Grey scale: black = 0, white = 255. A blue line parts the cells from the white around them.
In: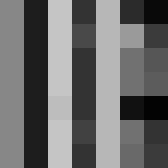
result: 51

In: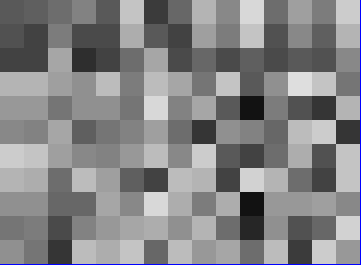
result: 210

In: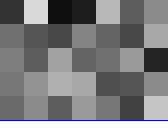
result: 139

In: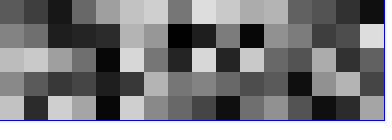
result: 69

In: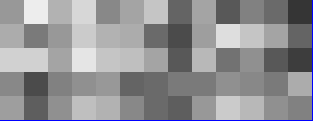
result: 172

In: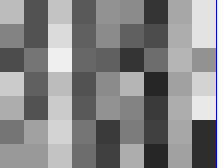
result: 45

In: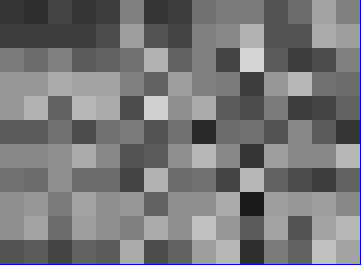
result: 184
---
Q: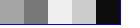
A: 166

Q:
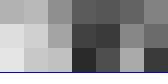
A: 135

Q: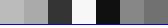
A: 135

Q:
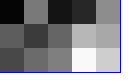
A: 107

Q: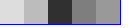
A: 153

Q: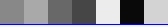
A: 136

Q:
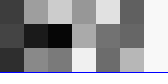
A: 137

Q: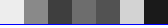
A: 109
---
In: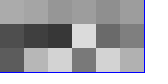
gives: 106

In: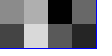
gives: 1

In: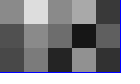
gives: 22

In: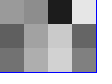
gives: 202

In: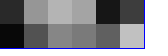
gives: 22

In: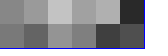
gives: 176

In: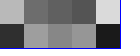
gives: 84

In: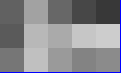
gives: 198

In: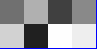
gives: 64

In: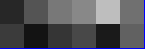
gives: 190
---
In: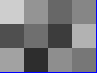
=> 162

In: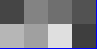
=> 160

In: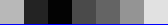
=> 148

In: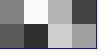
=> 179

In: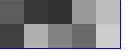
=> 176

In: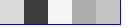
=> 196

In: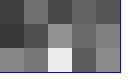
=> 139

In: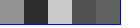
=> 97
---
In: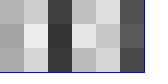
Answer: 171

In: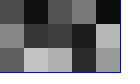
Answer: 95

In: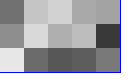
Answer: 231

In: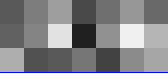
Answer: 174

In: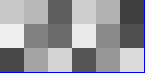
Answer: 71

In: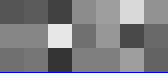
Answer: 111

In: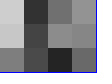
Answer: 126

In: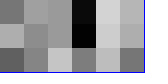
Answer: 96

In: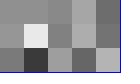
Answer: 122
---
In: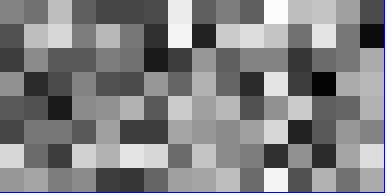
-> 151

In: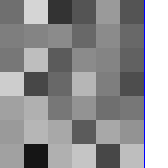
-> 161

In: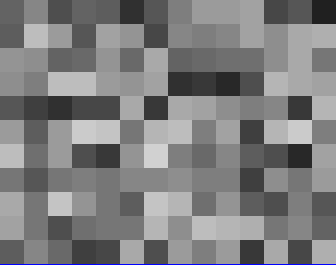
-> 93

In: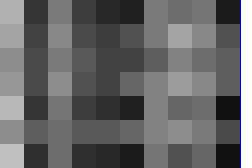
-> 192

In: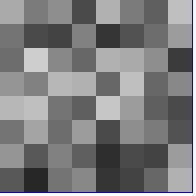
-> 88
